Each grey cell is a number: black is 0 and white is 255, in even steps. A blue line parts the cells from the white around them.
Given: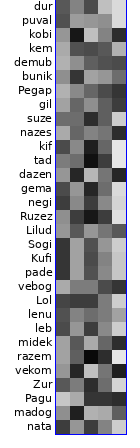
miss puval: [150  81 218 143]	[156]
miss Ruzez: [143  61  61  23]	[224]
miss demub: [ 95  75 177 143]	[81]
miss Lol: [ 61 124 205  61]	[69]

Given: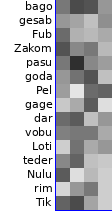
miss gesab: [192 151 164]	[143]
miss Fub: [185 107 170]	[177]
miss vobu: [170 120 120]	[128]
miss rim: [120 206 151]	[214]

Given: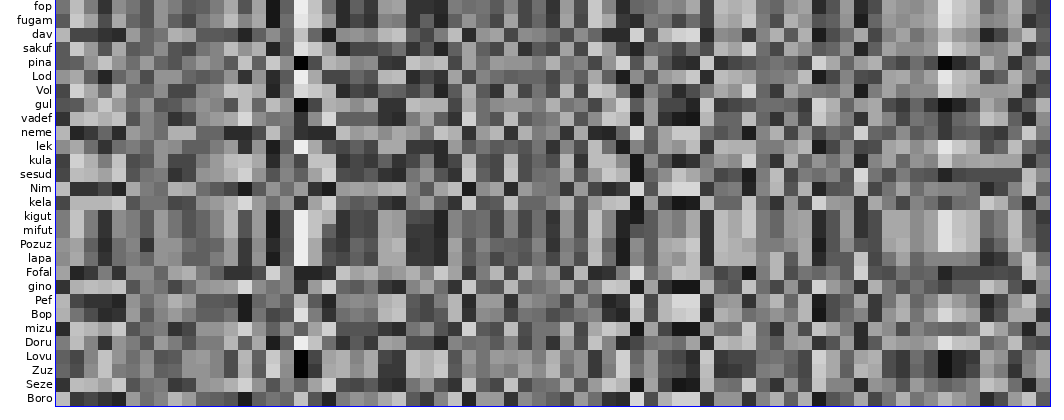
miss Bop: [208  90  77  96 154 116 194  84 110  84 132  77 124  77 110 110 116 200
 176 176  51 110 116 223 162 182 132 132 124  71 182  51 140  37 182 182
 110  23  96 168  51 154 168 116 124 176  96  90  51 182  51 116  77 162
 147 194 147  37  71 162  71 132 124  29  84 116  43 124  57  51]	[215]
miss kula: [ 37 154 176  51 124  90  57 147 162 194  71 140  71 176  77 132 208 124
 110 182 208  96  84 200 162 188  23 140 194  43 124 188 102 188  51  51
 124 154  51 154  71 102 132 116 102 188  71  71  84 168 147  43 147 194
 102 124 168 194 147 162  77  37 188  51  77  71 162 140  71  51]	[64]

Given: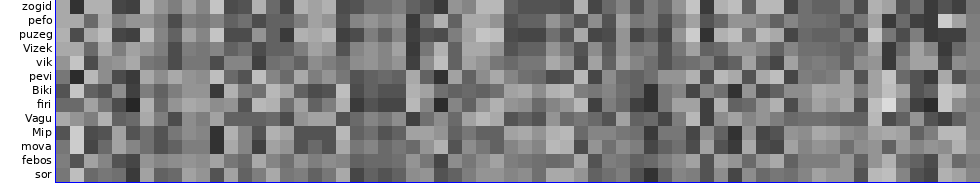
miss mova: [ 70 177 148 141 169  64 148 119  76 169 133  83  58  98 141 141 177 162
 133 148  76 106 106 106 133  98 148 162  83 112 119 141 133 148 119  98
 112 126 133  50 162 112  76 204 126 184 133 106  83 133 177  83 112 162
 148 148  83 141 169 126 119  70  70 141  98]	[154]
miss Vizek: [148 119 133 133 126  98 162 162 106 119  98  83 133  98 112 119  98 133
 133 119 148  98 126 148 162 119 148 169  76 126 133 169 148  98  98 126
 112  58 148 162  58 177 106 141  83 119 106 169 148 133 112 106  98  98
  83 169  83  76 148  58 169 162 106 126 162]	[90]

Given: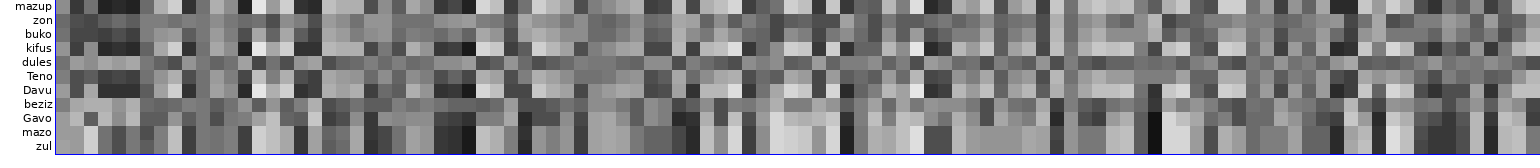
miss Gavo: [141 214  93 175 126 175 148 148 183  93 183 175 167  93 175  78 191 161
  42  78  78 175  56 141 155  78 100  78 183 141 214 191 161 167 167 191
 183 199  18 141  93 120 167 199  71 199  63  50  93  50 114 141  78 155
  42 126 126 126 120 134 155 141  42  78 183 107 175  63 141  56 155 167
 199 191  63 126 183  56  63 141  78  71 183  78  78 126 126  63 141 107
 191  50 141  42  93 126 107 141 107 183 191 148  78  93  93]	[86]
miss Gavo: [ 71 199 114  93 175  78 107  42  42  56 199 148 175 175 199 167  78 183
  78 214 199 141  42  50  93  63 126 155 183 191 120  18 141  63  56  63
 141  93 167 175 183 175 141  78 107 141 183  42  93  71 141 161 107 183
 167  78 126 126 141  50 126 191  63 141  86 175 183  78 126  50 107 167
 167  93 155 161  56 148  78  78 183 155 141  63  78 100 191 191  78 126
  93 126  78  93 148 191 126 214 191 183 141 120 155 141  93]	[134]

